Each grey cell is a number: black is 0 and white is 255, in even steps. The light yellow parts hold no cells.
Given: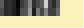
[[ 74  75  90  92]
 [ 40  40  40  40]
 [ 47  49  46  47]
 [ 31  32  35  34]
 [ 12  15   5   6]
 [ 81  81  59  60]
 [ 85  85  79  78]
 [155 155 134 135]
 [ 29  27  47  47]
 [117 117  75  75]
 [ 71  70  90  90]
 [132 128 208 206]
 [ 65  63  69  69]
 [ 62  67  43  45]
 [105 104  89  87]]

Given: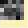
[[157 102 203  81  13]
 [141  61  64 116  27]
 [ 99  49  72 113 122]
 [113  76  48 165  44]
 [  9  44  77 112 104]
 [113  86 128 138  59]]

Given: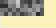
[[133 111  47  78]
 [ 65 115  45 100]
 [144  78 129 153]
 [ 79 124 115 149]
 [116  81 182 202]
 [ 67 132  97  86]
 [ 91 135 132  73]
 [120 157  72  58]
 [157 124 142 118]
 [ 42 162 149  70]
 [ 86  83 128 106]]

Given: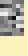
[[104 156 130 113 120 234 184  42 160]
 [ 89 164 120 136 147 237 196  72 169]
 [ 84 154 141 169  68 181 181  91 173]
 [137 136  69 151  12 170 127 132 124]
 [141 147 235 158 229  65 103 216 118]
 [130  75 218 141 213 122 190 141 110]]

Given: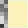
[[ 59 217 222 173 123 109 184]
 [199 166 142 133 108 171  98]]

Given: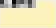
[[146  56]
 [164 192]
 [199 225]
 [ 77   7]
 [158 105]
 [199  81]
 [192 153]
 [102  63]
 [183 183]]

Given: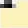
[[ 74 237]
 [ 26  90]
 [  7  76]
 [166 244]]

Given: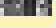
[[199 220 109 167]
 [ 90  87 107  67]
 [ 94 103 103  60]
 [100 102 102  98]
 [ 91 113 180  76]
 [111 102 103 132]
 [ 50  53  45  34]
 [ 64  68  58  58]
 [ 40  43  36  27]
 [202 225 164 150]
 [166 139  64 199]
 [146 156 100 102]
 [ 53  48  93  37]]
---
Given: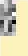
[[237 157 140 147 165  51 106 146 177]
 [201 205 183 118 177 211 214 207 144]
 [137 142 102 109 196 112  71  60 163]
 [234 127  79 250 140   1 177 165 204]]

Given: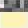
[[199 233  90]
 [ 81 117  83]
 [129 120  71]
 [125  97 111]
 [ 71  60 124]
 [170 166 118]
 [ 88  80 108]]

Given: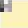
[[127 106  49]
 [241 168 205]
 [173 164 169]]

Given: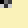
[[  0 210]
 [112  51]
 [ 60 205]]

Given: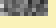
[[150 215 119 178]
 [102  92  67 155]
 [119 132 103 106]
 [ 85  93 109  77]
 [118  98 135  82]
 [114 136 123 140]
 [146 124  94  71]
 [ 45  66  88 117]
 [104 100 148  60]
 [108  67  76 109]
 [ 47  82  91 103]
 [ 84 134  90 135]]

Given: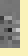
[[121 119 118 118  59  84 117 120 114  79 106 116]
 [117 119 118 115 157 113 118  84 115 112 112 116]
 [114 119 116 112 164  85 120  32 118  80 128 125]
 [118 117 118 123 122 134 118 153 115 138 102 116]
 [118 117 118 116 115 148 118 200 117 154 104 115]]

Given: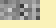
[[132 160 135 173 142]
 [104 148 157 131 160]
 [134 151 206 146 179]
 [144 160 121 145 129]
 [124 117 122 129 143]
 [149  57 160  62 190]
 [145 208 113 195 103]
 [143 143 114 137 139]
 [163 185 171 172 169]
 [129 164  85 144  78]]

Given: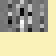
[[119 119 115 125 123 116 118 117]
 [119 119 124 114 123 126 116 121]
 [153  57 105 208  57   9 100 135]
 [104 116 121 126 122 124 127 112]
 [103 188 152 144  80  77 137  68]
 [201 136   7  15 178 249 227 186]
 [116 118 123 123 124 128 119 117]
 [ 83 192 192  21 197 215  88  25]
 [122 121 123 121 121 122 122 122]
 [117 119 121 125 126 119 123 121]
 [109 155 136 175  88  77 184  64]
 [123 123 118 120 119 124 117 119]]
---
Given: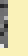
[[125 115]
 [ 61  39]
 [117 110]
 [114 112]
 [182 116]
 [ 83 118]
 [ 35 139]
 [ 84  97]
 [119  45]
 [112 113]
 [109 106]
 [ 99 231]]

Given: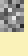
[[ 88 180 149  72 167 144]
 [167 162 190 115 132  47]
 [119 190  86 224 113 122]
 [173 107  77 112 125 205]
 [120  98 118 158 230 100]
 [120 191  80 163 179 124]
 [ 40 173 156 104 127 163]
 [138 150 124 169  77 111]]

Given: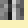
[[ 94 128 124  35 205 128]
 [ 95 108 161  57 173  89]
 [ 75 137 138  46 198 120]
 [ 80 142 113  22 211 121]
 [102 124 115  24 206 121]]

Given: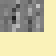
[[115 126 123 125 127 162 123 123  93 136 115]
 [123 117 114 122 125  69 124 114 136 121 196]
 [117 120 131 124  66 122 125 119 170 124 128]
 [121 121 142 122 110 180 125 123 157 123  96]
 [127 116 106 110  33 167 124 110  95 115 151]
 [129 131 102 135  71 150 126 133  69 127 147]
 [128 121 112 124 165 186 126 121 100 119 166]
 [119 125 112 125 172 123 124 120  84 129 142]]

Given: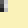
[[207  94]
 [222  66]
 [185  32]]

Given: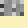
[[200 195 150 140 177 154]
 [144  53 136 142 203 133]
 [152 196 141 146 107 139]
 [ 87  91 144 151 205 148]]
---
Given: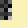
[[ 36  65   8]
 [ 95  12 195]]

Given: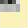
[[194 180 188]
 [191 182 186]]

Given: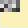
[[224  70 181]
 [ 40 189 153]]

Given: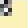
[[ 64 119 171]
 [131 248  47]]

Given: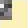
[[241  81  59]
 [118 100 146]]

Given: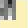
[[173 121  82]
 [103 123 176]]

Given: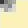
[[166 169 139]
 [230 168 202]]
